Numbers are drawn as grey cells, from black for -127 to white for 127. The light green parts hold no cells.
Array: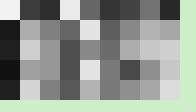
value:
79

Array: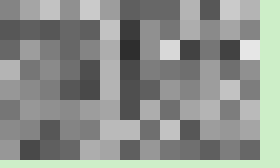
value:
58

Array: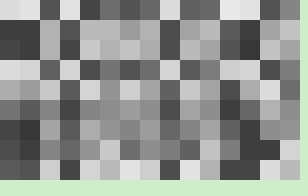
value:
20

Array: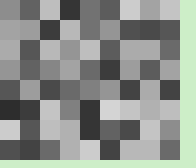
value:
62

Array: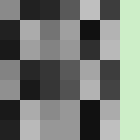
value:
-60

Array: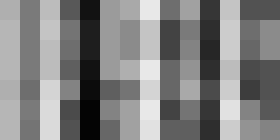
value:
-45
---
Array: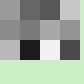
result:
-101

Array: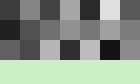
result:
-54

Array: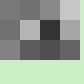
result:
-35

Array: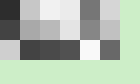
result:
-60

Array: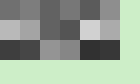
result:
-57

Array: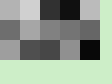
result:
-48
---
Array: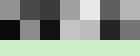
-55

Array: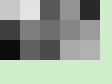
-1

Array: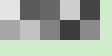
-37

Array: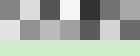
92

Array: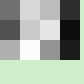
73

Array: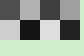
50

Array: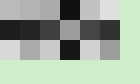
-90

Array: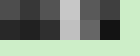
-72

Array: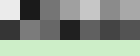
-101

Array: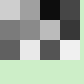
10
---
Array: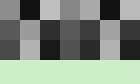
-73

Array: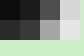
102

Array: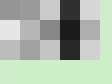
46

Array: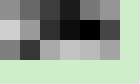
-58

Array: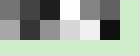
-111

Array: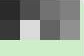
16
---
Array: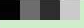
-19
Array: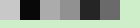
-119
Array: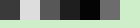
93
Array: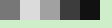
91
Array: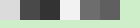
-54
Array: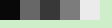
-24
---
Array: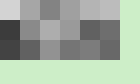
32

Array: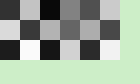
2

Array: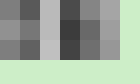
-52

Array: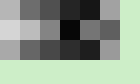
-90

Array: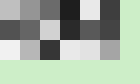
-97

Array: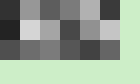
-4

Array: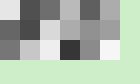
58

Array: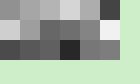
85
